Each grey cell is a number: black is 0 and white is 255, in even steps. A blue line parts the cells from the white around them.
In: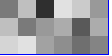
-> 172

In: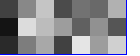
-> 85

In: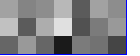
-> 153

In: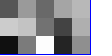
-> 175

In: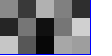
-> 208

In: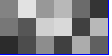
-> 184

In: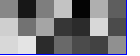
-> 75

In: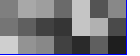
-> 74

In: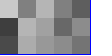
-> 140
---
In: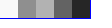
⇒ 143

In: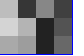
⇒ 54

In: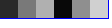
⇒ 121

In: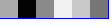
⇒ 3

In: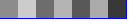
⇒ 204

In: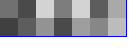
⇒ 74

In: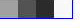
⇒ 83

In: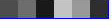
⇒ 109
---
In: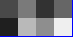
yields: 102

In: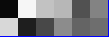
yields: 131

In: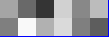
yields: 188

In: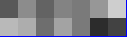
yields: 206

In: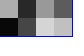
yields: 92

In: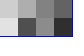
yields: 99

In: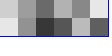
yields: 231
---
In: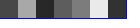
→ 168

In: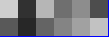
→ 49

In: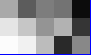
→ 92

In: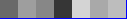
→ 158

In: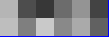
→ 77

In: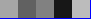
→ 97
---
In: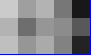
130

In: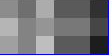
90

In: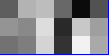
242

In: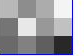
95

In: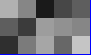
103

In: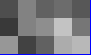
172
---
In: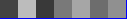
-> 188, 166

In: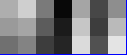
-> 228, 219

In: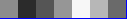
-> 247, 183

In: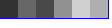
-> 208, 175

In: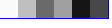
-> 250, 191

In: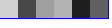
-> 209, 179

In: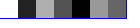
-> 255, 175

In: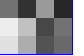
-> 237, 225
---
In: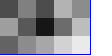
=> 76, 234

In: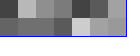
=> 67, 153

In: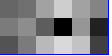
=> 102, 64

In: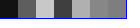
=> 18, 126

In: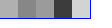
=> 176, 211

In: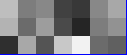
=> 190, 96

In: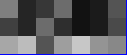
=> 127, 136

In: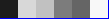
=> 28, 248
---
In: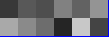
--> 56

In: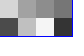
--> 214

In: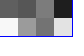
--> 95

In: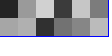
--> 36

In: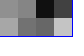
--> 144

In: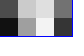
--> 76

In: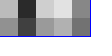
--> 187
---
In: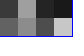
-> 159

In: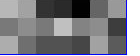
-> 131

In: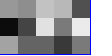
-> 225

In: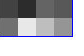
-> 44

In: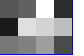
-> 223

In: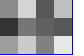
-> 118
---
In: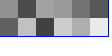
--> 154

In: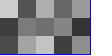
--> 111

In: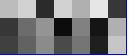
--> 129

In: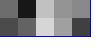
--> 193

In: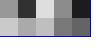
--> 222

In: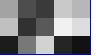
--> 89
